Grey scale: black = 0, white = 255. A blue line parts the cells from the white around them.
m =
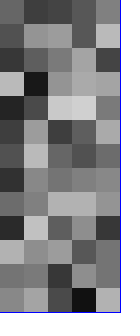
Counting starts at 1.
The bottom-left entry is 136
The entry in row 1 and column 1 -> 102
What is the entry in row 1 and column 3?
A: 68
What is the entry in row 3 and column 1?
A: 55
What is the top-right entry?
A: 128
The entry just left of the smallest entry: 74
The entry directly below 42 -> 178
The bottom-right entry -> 178
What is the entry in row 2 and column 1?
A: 81
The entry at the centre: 102
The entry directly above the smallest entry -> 142
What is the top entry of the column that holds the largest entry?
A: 87
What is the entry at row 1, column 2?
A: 62
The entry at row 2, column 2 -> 148
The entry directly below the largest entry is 94
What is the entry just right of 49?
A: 136
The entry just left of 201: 74
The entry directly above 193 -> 128
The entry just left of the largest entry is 201
